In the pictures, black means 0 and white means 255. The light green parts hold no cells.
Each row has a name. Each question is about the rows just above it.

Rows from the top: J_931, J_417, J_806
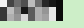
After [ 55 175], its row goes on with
[149 216  92 175 161 229  11]
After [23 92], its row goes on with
[175 149 229  11]
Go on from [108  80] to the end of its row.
[189 108  39  23  11]
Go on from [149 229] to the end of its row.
[11]
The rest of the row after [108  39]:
[23 11]

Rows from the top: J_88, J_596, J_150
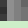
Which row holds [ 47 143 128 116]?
J_596
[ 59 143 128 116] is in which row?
J_150
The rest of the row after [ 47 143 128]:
[116]

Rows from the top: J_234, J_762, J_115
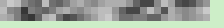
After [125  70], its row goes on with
[ 55 100 174 188 112  70  84 112 137 161 188 201 161 112 112 125 125 100
 100 149 174 161 137 149 161 174]
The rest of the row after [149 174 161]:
[137 149 161 174]
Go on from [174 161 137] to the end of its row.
[149 161 174]
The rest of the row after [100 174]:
[188 112  70  84 112 137 161 188 201 161 112 112 125 125 100 100 149 174
 161 137 149 161 174]
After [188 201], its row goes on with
[161 112 112 125 125 100 100 149 174 161 137 149 161 174]

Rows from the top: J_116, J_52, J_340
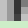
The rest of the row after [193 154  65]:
[193]
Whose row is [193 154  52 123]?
J_116
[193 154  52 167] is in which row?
J_52
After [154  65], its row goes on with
[193]

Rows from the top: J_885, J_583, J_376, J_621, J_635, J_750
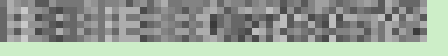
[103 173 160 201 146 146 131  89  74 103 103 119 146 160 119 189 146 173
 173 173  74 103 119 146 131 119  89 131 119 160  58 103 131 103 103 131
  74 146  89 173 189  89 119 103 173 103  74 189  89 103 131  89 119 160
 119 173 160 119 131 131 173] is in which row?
J_621
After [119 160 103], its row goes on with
[146 131 131 103 131 146 119 131  89 119 131  89 131 160 160 131 103 119
 131 146 160 146  89 173 146 103 103 103 146]
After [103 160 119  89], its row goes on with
[119 103  89  89 160  89 160  89 131 173]
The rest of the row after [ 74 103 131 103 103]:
[ 74 119 103  74 103 189  89 189 160  74 103  89 189  74 173 173 146 146
 160 189  74 189 103 173 146  89]
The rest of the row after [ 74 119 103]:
[ 74 103 189  89 189 160  74 103  89 189  74 173 173 146 146 160 189  74
 189 103 173 146  89]

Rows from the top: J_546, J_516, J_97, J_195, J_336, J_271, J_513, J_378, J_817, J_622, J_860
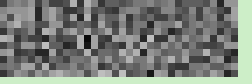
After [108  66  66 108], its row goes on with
[ 66  95 120  66 120 134  54 134 162]
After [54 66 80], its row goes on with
[ 38  38 162  66 108  95  80 177  66 108 108  95 177 134 177  38 149 134
  95 108 108 149 108 108 177  95  95  66  38]
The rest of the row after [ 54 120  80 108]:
[ 66 120  54 108  95  66 120 120 108 162 108 149  95 120 177 120 120 162
  95 134 177 108 162  66  66  54 134 149  38  80]
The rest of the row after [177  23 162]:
[ 54  95  80  54 162  80 177 108  95 149 108 134  80 120  80  66  66  80
 149 149]

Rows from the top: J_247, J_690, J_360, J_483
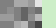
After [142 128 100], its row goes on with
[128 112]
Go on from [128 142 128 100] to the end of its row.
[128 112]
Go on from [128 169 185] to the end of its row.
[112  71]
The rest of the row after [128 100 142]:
[185]
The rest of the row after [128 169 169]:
[155 228]

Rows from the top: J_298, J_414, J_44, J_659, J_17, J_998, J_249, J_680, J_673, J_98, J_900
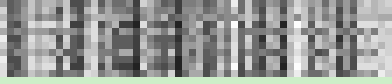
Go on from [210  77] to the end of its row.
[ 93 125 154 169 139 237 210]
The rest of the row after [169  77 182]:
[222 197 125 182 139 182  77 154  93 197 197 182 197 197]
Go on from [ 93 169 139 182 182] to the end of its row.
[182 169 169]
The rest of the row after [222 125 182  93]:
[ 93  93  48 182 154 109  93 125  34 139 125 169  93  93 182 125 210  93
 210 109  63 182 169  48 197 237 210  93 182 154 197  63 154  77 210 197
 210 210 222]

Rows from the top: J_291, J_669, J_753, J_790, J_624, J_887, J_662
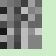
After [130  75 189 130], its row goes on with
[130]
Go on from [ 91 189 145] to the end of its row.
[204]
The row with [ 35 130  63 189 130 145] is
J_669
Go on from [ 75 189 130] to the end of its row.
[130]
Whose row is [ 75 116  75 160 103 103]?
J_790
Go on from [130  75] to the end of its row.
[189 130 130]
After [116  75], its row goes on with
[160 103 103]

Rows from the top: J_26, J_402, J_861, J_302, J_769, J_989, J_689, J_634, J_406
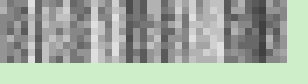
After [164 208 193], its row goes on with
[193  90 178 148  90 119  65 135  90 164]
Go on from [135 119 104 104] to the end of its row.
[ 77 178 104 148]
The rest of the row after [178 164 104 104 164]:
[135 208 164 208 193 193  90 178 148  90 119  65 135  90 164]
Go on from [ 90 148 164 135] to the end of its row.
[178 178 208 193 223 135 148 135 119  90  65 104 148 164]
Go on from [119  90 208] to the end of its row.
[104 193 148 178 208 119 119 104 208 119 148 193 178  77 119  90 178 178
 119 135 208 148 208 148 178 208 193  90 164 164 104  77  65 148 148 135]
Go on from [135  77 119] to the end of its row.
[ 90 178 178 104 148 193 164 208 135 178 193 193  90 135 178 104  90  77
 164 119 148]

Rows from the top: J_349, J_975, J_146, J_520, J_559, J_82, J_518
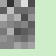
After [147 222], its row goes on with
[77]
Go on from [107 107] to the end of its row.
[120]

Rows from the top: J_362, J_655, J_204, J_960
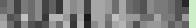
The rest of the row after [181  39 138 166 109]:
[166 181 138  83 138 153 153 138  97 122  97]
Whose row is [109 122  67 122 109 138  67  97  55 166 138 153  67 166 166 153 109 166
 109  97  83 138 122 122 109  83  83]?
J_655
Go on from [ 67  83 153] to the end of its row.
[109 181  55 181  39 138 166 109 166 181 138  83 138 153 153 138  97 122
  97]
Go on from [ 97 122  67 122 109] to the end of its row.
[138  67  97  55 166 138 153  67 166 166 153 109 166 109  97  83 138 122
 122 109  83  39]
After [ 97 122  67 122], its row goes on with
[109 138  67  97  55 166 138 153  67 166 166 153 109 166 109  97  83 138
 122 122 109  83  39]

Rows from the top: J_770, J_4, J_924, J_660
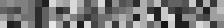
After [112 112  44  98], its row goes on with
[143 112 174 128  98  56  83 112 112 143 174 143  31 174 216  31 201 216
  31 143 143  83  69 159 159]
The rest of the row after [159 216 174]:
[ 83 128 216  44 143  83  98  44 174 128 189  69  98  98  83 201  44 174
  56 174]
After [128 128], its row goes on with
[112  69  31 216 174 159 216 174  83 128 216  44 143  83  98  44 174 128
 189  69  98  98  83 201  44 174  56 174]
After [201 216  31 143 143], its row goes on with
[ 83  69 159 159]

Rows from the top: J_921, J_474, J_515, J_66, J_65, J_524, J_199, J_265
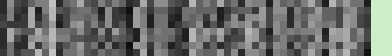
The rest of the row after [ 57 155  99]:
[ 57  31 141  86 127 114 114  71  31 182 114 155 127 169  99  57  86 182
 155  86  31 141 114 127 114 127 127 141  31 169 155 169  99 141  71]
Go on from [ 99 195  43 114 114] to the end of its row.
[141  86  71 114  86  99  86  31  57 169  43 141 127  71  57  43 169 114
  99  99 155  71 141  43 141 141 114  31 127 114  86  57 114 169 114  31
 169 127 182  99  86  16]
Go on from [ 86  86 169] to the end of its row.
[114 182 114 114  99 141  86  57 141  57 155  99  57  31 141  86 127 114
 114  71  31 182 114 155 127 169  99  57  86 182 155  86  31 141 114 127
 114 127 127 141  31 169 155 169  99 141  71]
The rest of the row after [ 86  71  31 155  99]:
[114 114  99  57  31 182 127 141  86 155  57  71  71 169 155  86  57  99
 127  86  71  99  71 155  43 155 155 169  99 127  71]
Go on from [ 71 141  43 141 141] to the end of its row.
[114  31 127 114  86  57 114 169 114  31 169 127 182  99  86  16]
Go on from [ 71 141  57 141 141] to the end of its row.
[155  71 127 127  43 114  99 141 141  99  99  71 155 141  71  57]
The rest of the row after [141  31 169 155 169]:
[ 99 141  71]

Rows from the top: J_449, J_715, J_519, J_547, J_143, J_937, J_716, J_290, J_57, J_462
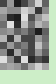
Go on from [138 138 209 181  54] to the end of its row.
[138]
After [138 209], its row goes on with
[181  54 138]
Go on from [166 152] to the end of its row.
[110 166 209 166]
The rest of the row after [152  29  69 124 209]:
[97]
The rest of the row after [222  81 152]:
[193]
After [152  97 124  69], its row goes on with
[193 124]

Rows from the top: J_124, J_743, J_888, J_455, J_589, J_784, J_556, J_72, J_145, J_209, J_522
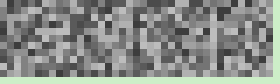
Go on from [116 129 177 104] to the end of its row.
[ 90  75 129  75  90  90 177 145 129  75  75  90  75 177 177  75  75 145
 116 129 145  61 177  61 129 177 145]
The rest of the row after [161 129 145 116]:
[ 90 177 177 116 177 145 116 145 161 116  90 189 145 161]
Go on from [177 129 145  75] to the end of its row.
[ 90 161  61  90 161  75 116  75 129  75 145  90 129  90 116 161 129 145
 116  90 177 177 116 177 145 116 145 161 116  90 189 145 161]
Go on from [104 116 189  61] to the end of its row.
[129 129 129 104 129 177 145]
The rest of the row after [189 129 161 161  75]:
[189 145 177 129  90 189  90 129 104 116 189  61 129 129 129 104 129 177
 145]

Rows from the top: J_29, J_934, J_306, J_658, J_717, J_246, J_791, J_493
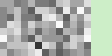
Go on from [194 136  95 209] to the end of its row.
[209 180 108 236 136 249 150]
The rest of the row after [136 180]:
[123 123 108 194 209 165 165 222]
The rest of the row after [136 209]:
[165 180 165 249 123 180 136 194]

